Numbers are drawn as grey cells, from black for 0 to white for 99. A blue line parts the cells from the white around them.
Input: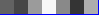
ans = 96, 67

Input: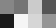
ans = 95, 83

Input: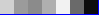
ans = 94, 81

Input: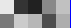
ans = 90, 79

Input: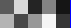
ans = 95, 84

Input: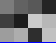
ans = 79, 75

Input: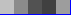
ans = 75, 61
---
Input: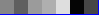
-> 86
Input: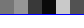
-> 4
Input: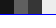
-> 37
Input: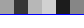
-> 81
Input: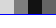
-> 49
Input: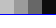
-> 60
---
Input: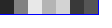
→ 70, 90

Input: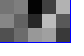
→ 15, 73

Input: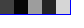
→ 61, 83

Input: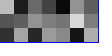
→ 49, 84

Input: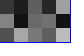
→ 41, 73

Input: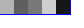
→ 47, 80

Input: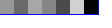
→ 52, 81
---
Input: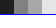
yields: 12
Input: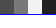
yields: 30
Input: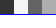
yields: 20
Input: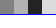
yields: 50
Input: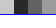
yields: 78
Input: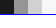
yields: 10
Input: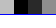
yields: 74
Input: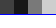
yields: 25
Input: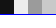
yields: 7
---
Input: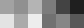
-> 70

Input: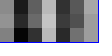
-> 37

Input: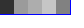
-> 67

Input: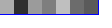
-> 60

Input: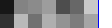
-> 54

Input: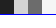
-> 42

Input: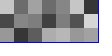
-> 63

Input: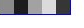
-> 63

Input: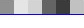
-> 82
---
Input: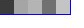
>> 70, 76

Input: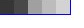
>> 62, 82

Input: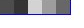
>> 82, 82

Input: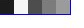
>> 30, 95

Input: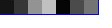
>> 75, 75

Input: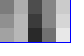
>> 23, 90

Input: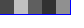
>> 37, 75
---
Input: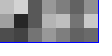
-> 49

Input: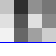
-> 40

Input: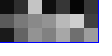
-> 65

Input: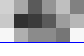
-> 54

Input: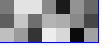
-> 84

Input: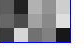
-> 44

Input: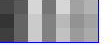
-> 75

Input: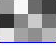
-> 63

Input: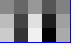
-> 93
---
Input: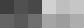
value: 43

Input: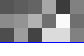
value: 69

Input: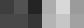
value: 21

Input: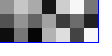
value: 39

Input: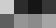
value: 54

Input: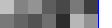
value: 32

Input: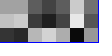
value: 23
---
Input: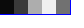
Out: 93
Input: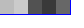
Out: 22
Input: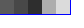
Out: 67
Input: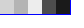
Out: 30
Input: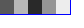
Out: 58
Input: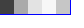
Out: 96
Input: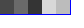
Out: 84
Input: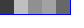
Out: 63
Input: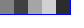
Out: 81
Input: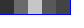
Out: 34
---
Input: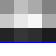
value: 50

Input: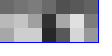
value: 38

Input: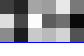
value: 47

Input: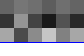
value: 39

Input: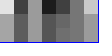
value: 78

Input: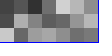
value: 55
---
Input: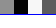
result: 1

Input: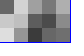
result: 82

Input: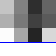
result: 50

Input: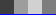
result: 61

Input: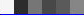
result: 17

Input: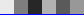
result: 49

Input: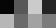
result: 34
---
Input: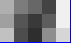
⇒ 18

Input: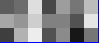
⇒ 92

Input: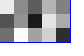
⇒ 63

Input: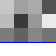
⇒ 52

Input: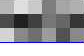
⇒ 43

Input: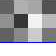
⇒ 79

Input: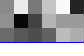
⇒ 30
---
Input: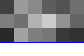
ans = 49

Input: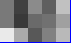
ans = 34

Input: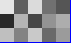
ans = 78

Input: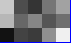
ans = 23

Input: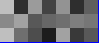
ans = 30

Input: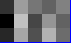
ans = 31

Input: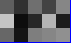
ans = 49

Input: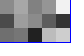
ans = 13

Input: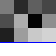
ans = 78
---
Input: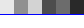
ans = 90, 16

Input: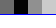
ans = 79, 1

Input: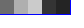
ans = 79, 14

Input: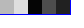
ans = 86, 2

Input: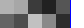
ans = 75, 13

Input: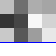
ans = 96, 20
